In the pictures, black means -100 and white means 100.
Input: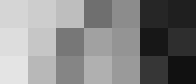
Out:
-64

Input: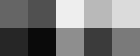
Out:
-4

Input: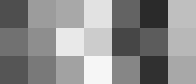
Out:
44

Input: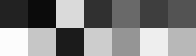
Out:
44

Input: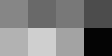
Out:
-97

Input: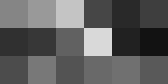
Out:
-86

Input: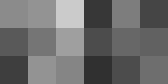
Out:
-24

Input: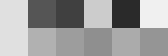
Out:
17

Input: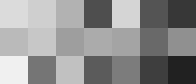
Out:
13
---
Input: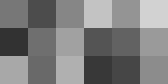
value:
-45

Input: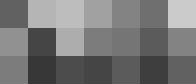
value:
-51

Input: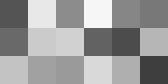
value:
37

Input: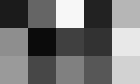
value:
-32

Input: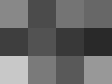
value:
-30

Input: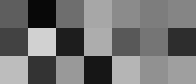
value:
14

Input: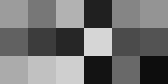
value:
-18
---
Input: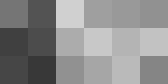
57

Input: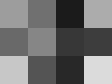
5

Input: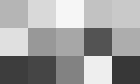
31

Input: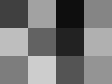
-23

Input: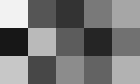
-28

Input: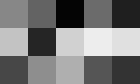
64

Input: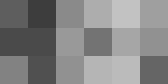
-10

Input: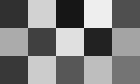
76

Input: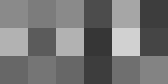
-58
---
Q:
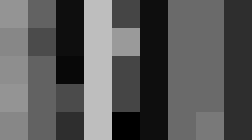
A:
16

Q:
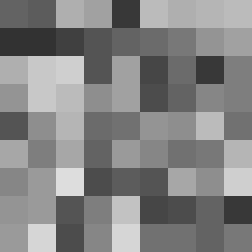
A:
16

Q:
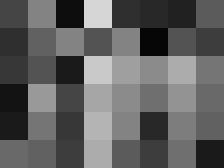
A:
-80

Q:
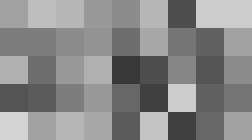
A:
-34

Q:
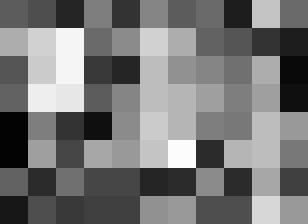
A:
-23

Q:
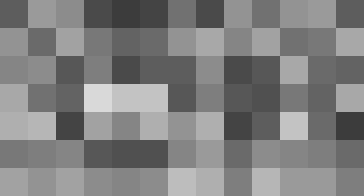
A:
-6

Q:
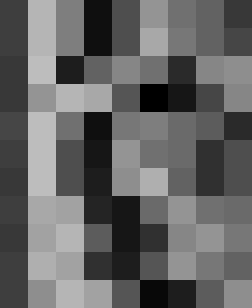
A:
-51
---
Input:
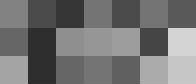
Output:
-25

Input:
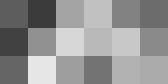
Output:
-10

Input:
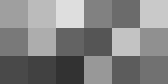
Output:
19

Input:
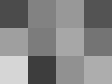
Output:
-52

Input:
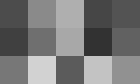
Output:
-29

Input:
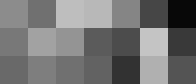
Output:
-61
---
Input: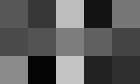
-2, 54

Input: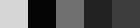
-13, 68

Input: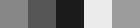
-79, 84

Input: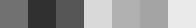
71, 83

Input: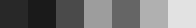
23, 77

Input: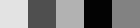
40, 78

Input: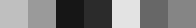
-66, 78

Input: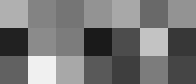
-80, 88

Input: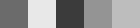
-54, 82
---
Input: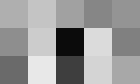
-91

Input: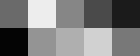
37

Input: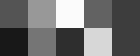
-64

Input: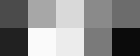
85

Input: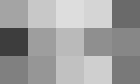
46

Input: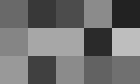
31

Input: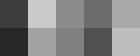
0

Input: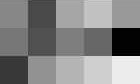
-1
